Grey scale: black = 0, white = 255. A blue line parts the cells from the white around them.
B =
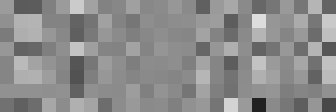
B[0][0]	155
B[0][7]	130
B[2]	[123, 174, 178, 151, 136, 95, 121, 151, 139, 127, 136, 142, 136, 134, 163, 131, 107, 138, 181, 151, 133, 153, 108, 191]
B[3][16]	175
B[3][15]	150
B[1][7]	161
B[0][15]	154
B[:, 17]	[138, 131, 138, 142, 136, 140, 141, 154]
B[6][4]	145
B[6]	[145, 145, 145, 143, 145, 97, 144, 140, 139, 157, 128, 147, 138, 117, 163, 127, 113, 141, 146, 149, 126, 133, 129, 145]
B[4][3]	147
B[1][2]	180
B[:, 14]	[96, 153, 163, 102, 164, 182, 163, 152]
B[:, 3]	[128, 131, 151, 127, 147, 157, 143, 167]
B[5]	[133, 175, 177, 157, 132, 82, 127, 151, 140, 133, 138, 136, 133, 139, 182, 133, 115, 140, 176, 161, 136, 152, 98, 187]
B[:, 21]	[118, 171, 153, 110, 166, 152, 133, 94]
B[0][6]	162
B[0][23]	99
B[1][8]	131
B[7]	[113, 96, 109, 167, 140, 176, 164, 109, 140, 153, 138, 140, 128, 145, 152, 117, 211, 154, 33, 138, 119, 94, 150, 72]
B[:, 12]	[151, 141, 136, 142, 142, 133, 138, 128]
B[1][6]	116
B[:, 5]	[203, 99, 95, 195, 85, 82, 97, 176]
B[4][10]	140
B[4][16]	93

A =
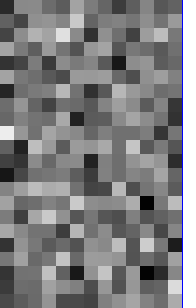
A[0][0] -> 42
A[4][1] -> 68
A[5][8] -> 104
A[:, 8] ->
[60, 130, 111, 85, 23, 104, 183, 159, 138, 112, 112, 110, 110, 184, 140, 78, 87, 189, 148, 88, 82, 145]
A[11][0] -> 65
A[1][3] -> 148
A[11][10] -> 164
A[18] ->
[119, 161, 105, 119, 195, 105, 156, 155, 148, 83, 109, 88, 161]
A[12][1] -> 71
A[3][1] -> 122
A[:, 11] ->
[87, 115, 189, 89, 92, 158, 109, 132, 116, 54, 122, 149, 165, 135, 120, 97, 71, 120, 88, 43, 100, 109]
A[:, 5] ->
[163, 201, 138, 83, 122, 154, 114, 106, 33, 137, 155, 139, 93, 113, 202, 86, 182, 82, 105, 24, 128, 73]
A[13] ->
[131, 158, 188, 172, 177, 113, 68, 72, 184, 78, 117, 135, 91]
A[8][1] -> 129
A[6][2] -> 122
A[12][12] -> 101
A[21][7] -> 128
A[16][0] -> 167
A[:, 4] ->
[92, 133, 224, 116, 140, 75, 183, 112, 169, 147, 91, 137, 124, 177, 118, 145, 61, 106, 195, 97, 142, 74]
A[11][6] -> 34
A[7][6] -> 88
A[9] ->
[237, 151, 113, 165, 147, 137, 102, 127, 112, 112, 125, 54, 118]
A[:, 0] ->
[42, 97, 68, 164, 51, 163, 37, 109, 103, 237, 97, 65, 22, 131, 162, 124, 167, 51, 119, 52, 59, 73]
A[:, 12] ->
[98, 154, 120, 112, 104, 129, 116, 54, 50, 118, 85, 45, 101, 91, 188, 112, 134, 28, 161, 135, 219, 171]
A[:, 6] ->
[124, 100, 49, 151, 133, 153, 49, 88, 91, 102, 149, 34, 60, 68, 141, 119, 113, 145, 156, 146, 77, 67]
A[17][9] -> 84
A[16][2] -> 115
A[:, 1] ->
[137, 69, 141, 122, 68, 120, 110, 149, 129, 151, 34, 52, 71, 158, 103, 63, 137, 147, 161, 114, 109, 92]
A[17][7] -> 137

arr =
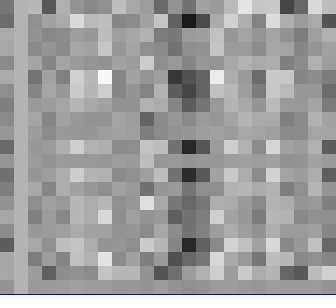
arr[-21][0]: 118
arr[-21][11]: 104
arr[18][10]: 127
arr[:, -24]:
[118, 108, 169, 167, 137, 169, 141, 127, 138, 151, 105, 149, 113, 126, 146, 167, 140, 93, 166, 167, 148]
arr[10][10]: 195
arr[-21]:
[118, 179, 183, 88, 175, 147, 135, 143, 190, 167, 157, 104, 147, 115, 161, 154, 186, 228, 198, 200, 69, 102, 218, 188]
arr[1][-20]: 170
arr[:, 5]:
[147, 218, 157, 166, 154, 207, 202, 181, 153, 151, 205, 154, 204, 160, 182, 183, 170, 195, 192, 145, 160]
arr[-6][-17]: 216
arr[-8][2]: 167
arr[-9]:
[113, 179, 150, 157, 172, 204, 178, 176, 138, 144, 160, 190, 114, 45, 89, 161, 200, 172, 139, 209, 164, 156, 171, 95]
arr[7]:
[127, 179, 153, 156, 165, 181, 168, 161, 144, 146, 177, 171, 134, 92, 117, 153, 180, 168, 147, 186, 155, 153, 164, 122]
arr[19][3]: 96
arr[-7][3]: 160
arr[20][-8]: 156
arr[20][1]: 179
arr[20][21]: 154
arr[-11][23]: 93
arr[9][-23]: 179
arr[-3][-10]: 119
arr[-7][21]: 149
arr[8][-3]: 138
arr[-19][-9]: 193
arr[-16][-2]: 140
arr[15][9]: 159
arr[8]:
[138, 179, 165, 133, 162, 153, 147, 147, 164, 157, 100, 139, 152, 137, 155, 151, 164, 178, 169, 169, 127, 138, 176, 162]
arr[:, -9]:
[154, 170, 193, 196, 149, 236, 192, 153, 151, 161, 155, 151, 161, 141, 174, 207, 157, 137, 215, 206, 155]
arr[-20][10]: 162
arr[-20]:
[108, 179, 144, 162, 170, 218, 186, 190, 134, 140, 162, 197, 97, 26, 75, 170, 209, 174, 131, 220, 174, 155, 170, 83]
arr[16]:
[140, 179, 152, 155, 159, 170, 162, 162, 148, 150, 139, 167, 140, 115, 130, 157, 171, 158, 146, 173, 155, 155, 160, 133]
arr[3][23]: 160
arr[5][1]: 179
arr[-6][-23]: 179
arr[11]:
[149, 179, 155, 148, 155, 154, 153, 151, 157, 154, 189, 151, 153, 147, 152, 151, 157, 159, 157, 160, 146, 148, 162, 154]
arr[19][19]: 180
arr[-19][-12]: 121

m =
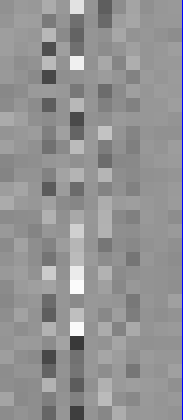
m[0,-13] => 145
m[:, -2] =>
[151, 152, 146, 152, 153, 150, 156, 151, 152, 145, 148, 153, 146, 149, 149, 149, 149, 149, 145, 146, 146, 146, 143, 152, 146, 151, 147, 153, 149, 150]
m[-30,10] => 144
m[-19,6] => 150
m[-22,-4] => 151
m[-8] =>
[142, 162, 147, 94, 149, 191, 152, 136, 158, 125, 147, 143, 147]
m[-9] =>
[136, 147, 151, 107, 150, 138, 152, 151, 149, 120, 150, 146, 160]
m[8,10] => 151
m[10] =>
[160, 151, 145, 113, 138, 187, 153, 125, 145, 127, 152, 148, 157]
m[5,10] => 155
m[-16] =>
[171, 154, 151, 160, 139, 134, 147, 173, 155, 158, 152, 149, 155]
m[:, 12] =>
[153, 152, 141, 158, 153, 155, 154, 158, 148, 145, 157, 155, 149, 154, 155, 141, 154, 144, 141, 144, 143, 160, 147, 154, 146, 151, 160, 144, 153, 147]
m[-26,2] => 146
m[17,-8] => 182
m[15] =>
[139, 141, 142, 177, 144, 168, 151, 177, 137, 128, 153, 149, 141]
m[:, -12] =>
[154, 159, 154, 151, 142, 147, 141, 150, 160, 152, 151, 141, 147, 165, 154, 141, 143, 162, 153, 158, 155, 147, 162, 142, 155, 143, 148, 139, 138, 147]
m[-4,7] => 141
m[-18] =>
[132, 147, 147, 130, 163, 180, 151, 181, 142, 138, 145, 146, 149]
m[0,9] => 164
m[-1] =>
[140, 147, 142, 102, 150, 62, 148, 135, 173, 151, 152, 150, 147]
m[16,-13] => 153
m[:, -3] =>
[144, 149, 151, 149, 149, 155, 150, 151, 151, 148, 152, 149, 145, 148, 152, 153, 150, 146, 151, 147, 147, 150, 147, 148, 145, 155, 151, 155, 153, 152]
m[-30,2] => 152
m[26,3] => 100
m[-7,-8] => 250
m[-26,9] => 174
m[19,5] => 235
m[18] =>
[146, 153, 142, 116, 143, 187, 154, 140, 147, 117, 151, 145, 141]
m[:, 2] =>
[152, 158, 151, 155, 146, 138, 154, 140, 144, 156, 145, 143, 147, 150, 151, 142, 132, 142, 142, 146, 159, 151, 147, 148, 154, 139, 148, 141, 142, 142]
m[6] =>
[136, 141, 154, 155, 152, 120, 147, 108, 139, 159, 150, 156, 154]

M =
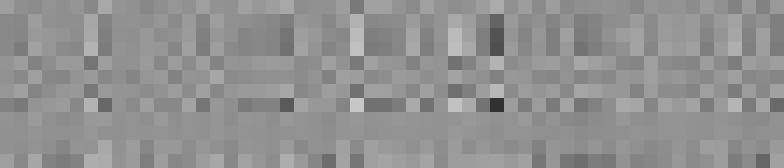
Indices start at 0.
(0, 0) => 158
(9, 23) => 142
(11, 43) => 121
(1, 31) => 147
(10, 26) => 160
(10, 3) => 143
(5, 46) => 159
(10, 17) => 148
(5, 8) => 143
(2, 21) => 158
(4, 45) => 133
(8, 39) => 147
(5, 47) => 148
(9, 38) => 144
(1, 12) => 138
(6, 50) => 159
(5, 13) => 148
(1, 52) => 162
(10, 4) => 134
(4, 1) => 157
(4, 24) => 146
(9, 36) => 148
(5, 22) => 147
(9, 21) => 147
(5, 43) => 136
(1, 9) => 146
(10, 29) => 144
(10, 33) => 141
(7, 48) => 153
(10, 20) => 155
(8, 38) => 139
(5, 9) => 133
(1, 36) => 153
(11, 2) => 166
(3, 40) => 153
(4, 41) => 167
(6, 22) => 143
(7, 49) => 163
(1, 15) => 158
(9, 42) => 142

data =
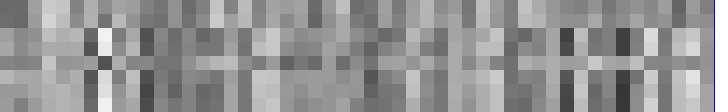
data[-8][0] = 106
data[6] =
[152, 153, 166, 176, 180, 169, 98, 223, 148, 179, 69, 128, 99, 131, 104, 111, 165, 119, 193, 188, 152, 143, 156, 148, 151, 149, 98, 116, 121, 191, 141, 120, 173, 155, 173, 192, 118, 114, 131, 168, 71, 198, 104, 132, 55, 140, 188, 116, 189, 213, 163]
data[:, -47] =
[196, 188, 175, 169, 149, 160, 180, 179]
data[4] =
[132, 128, 132, 196, 149, 150, 156, 82, 174, 132, 134, 116, 117, 144, 166, 180, 188, 141, 124, 154, 99, 119, 106, 156, 110, 139, 115, 159, 162, 149, 168, 138, 170, 137, 166, 131, 112, 174, 164, 172, 157, 159, 199, 166, 160, 189, 134, 133, 144, 135, 147]
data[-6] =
[159, 138, 144, 190, 175, 182, 104, 242, 123, 168, 81, 134, 108, 135, 104, 118, 153, 118, 172, 200, 158, 140, 146, 152, 169, 141, 124, 105, 119, 183, 154, 115, 165, 153, 167, 196, 117, 104, 133, 165, 65, 188, 114, 126, 64, 125, 218, 120, 183, 198, 153]
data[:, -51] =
[106, 109, 159, 167, 132, 182, 152, 156]
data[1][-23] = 129
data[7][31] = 120
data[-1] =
[156, 129, 154, 173, 179, 173, 105, 240, 154, 167, 76, 135, 117, 130, 107, 114, 165, 118, 187, 197, 150, 134, 143, 149, 162, 129, 111, 114, 126, 174, 134, 120, 170, 147, 172, 192, 111, 106, 137, 160, 69, 187, 109, 123, 56, 141, 209, 117, 187, 199, 164]
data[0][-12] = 150
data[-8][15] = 195
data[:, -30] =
[162, 158, 140, 130, 119, 153, 143, 134]
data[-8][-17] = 188
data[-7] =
[109, 105, 156, 211, 188, 140, 177, 115, 185, 146, 119, 112, 146, 114, 139, 201, 160, 183, 134, 167, 138, 158, 101, 143, 168, 122, 110, 157, 129, 160, 180, 151, 165, 122, 184, 150, 125, 186, 179, 152, 143, 143, 168, 130, 141, 165, 140, 147, 108, 145, 142]
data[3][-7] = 62
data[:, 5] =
[131, 140, 182, 170, 150, 174, 169, 173]
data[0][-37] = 128
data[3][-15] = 104
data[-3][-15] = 112
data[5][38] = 128
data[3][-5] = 212
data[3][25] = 124
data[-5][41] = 175
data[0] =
[106, 106, 160, 202, 196, 131, 175, 141, 163, 157, 129, 117, 145, 108, 128, 195, 131, 187, 131, 162, 156, 162, 106, 152, 191, 109, 117, 159, 121, 158, 181, 140, 153, 118, 188, 154, 125, 194, 170, 150, 134, 129, 147, 119, 136, 146, 135, 158, 101, 155, 127]
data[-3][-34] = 120
